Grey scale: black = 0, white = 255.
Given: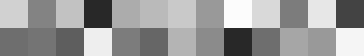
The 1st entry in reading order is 209
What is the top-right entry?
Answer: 67
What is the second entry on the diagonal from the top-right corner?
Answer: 153
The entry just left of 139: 180
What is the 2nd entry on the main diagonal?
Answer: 116
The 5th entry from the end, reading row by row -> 40
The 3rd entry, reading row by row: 194
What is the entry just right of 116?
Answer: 94

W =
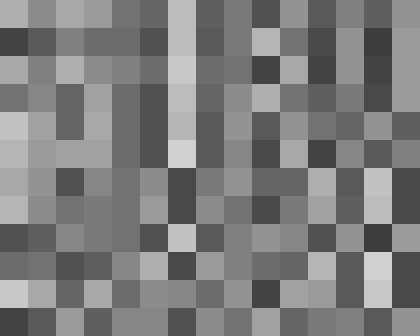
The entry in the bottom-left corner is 67
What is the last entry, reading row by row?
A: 147
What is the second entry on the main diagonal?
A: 89
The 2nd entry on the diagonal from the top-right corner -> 61
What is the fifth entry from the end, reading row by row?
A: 101
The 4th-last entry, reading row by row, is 122
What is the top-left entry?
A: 175
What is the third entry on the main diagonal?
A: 175
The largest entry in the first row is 188
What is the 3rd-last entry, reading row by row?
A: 128
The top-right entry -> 147
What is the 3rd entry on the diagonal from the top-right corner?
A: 147
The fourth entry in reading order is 154
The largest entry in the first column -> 200

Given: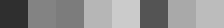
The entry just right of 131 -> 124
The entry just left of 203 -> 182

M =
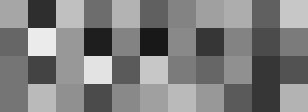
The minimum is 24
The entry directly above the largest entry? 46
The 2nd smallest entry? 30
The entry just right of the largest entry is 152
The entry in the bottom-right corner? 179
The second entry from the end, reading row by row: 54
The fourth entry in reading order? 109
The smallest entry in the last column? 82
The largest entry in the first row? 199
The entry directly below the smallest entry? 199
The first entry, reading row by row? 166
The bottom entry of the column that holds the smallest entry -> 160
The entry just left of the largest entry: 102

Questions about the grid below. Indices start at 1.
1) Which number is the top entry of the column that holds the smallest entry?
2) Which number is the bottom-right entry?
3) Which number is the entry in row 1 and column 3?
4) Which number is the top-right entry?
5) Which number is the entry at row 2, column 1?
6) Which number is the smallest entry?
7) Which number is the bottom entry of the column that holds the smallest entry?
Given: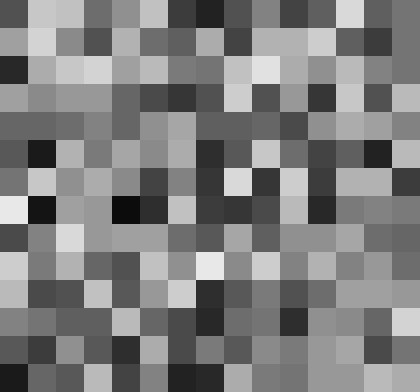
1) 144
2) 172
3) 193
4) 116
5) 160
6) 12
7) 67
